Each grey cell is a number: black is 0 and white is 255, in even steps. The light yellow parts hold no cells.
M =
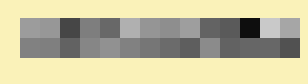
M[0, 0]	156
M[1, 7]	107
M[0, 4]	104
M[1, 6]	118
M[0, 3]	126
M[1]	[129, 127, 98, 134, 145, 129, 118, 107, 94, 139, 98, 102, 103, 81]

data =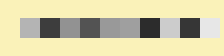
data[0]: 180
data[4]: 153

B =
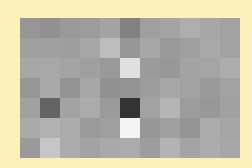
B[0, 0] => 150
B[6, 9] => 172
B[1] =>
[160, 160, 158, 167, 189, 151, 167, 154, 159, 168, 162]
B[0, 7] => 164
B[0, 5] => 129
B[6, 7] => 179
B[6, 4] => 169
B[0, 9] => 167
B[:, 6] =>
[159, 167, 155, 157, 162, 150, 157]
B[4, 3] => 171
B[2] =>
[167, 168, 164, 159, 153, 224, 155, 152, 163, 165, 173]
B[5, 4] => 159
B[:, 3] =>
[156, 167, 159, 167, 171, 155, 163]
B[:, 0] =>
[150, 160, 167, 151, 161, 170, 154]
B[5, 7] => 159
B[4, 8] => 156
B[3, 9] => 154
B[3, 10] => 162
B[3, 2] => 148
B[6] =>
[154, 198, 171, 163, 169, 171, 157, 179, 164, 172, 167]

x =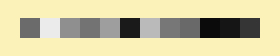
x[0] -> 107
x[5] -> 26
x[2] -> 143

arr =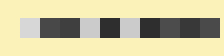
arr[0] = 215
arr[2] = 63
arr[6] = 46
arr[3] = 203

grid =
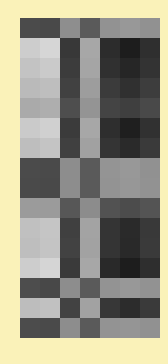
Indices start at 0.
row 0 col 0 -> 75
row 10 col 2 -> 64
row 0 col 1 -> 73
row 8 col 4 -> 147
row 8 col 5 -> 151
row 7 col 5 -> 152
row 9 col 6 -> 84
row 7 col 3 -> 90
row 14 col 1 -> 193
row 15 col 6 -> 145
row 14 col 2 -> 66
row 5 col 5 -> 31
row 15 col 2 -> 141
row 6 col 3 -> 161
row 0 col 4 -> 146
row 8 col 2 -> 141
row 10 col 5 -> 42
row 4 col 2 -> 78
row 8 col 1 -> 73
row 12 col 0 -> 205
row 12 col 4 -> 41
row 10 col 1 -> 197
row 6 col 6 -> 58
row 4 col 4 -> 68
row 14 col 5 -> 44
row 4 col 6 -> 73
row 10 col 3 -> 163
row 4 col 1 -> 174
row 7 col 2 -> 141
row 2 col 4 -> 48
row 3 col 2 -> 65
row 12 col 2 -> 58

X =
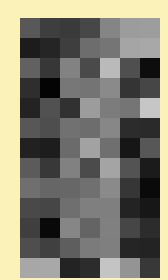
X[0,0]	88
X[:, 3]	[71, 109, 74, 116, 156, 109, 162, 75, 112, 127, 100, 123, 44]
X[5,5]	44
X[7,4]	164
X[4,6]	198
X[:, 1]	[62, 37, 55, 4, 81, 78, 29, 56, 102, 70, 9, 64, 168]
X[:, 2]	[58, 62, 130, 119, 49, 113, 107, 129, 103, 111, 134, 94, 35]
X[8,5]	54
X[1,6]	168
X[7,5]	83
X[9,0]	73
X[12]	[167, 168, 35, 44, 196, 148, 56]
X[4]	[35, 81, 49, 156, 124, 117, 198]
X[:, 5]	[156, 165, 79, 52, 117, 44, 22, 83, 54, 35, 70, 37, 148]
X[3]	[46, 4, 119, 116, 138, 52, 70]
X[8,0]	111
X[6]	[33, 29, 107, 162, 111, 22, 87]
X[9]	[73, 70, 111, 127, 127, 35, 23]
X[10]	[63, 9, 134, 100, 128, 70, 44]

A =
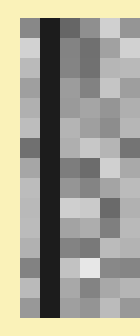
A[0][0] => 136
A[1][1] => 28
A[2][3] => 113
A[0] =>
[136, 28, 102, 143, 208, 149]
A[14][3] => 148
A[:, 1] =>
[28, 28, 28, 28, 28, 28, 28, 28, 28, 28, 28, 28, 28, 28, 28]
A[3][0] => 159
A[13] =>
[186, 28, 168, 131, 168, 181]
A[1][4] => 161
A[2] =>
[186, 28, 132, 113, 182, 185]
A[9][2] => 207
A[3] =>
[159, 28, 156, 130, 197, 158]
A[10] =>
[187, 28, 163, 173, 127, 185]
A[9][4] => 106
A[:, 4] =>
[208, 161, 182, 197, 149, 141, 181, 208, 164, 106, 127, 187, 136, 168, 187]
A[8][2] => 149
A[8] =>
[188, 28, 149, 132, 164, 187]
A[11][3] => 121
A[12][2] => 194

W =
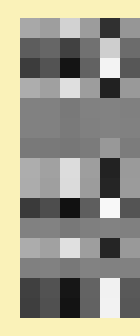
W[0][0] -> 168
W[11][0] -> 172
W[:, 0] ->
[168, 93, 60, 173, 129, 129, 121, 173, 172, 58, 129, 172, 128, 64, 62]
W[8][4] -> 37
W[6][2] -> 119
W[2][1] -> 83
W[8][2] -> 219
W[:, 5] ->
[150, 108, 87, 153, 128, 129, 124, 154, 155, 84, 128, 153, 129, 89, 87]
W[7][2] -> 220
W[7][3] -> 158
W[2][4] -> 243
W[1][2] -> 65
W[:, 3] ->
[156, 113, 98, 157, 129, 128, 123, 158, 156, 94, 127, 158, 130, 99, 98]
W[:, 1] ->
[158, 102, 83, 160, 129, 129, 121, 161, 159, 77, 130, 161, 129, 82, 80]
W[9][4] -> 248
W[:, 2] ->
[210, 65, 20, 223, 121, 122, 119, 220, 219, 17, 120, 224, 120, 22, 19]
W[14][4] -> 242
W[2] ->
[60, 83, 20, 98, 243, 87]
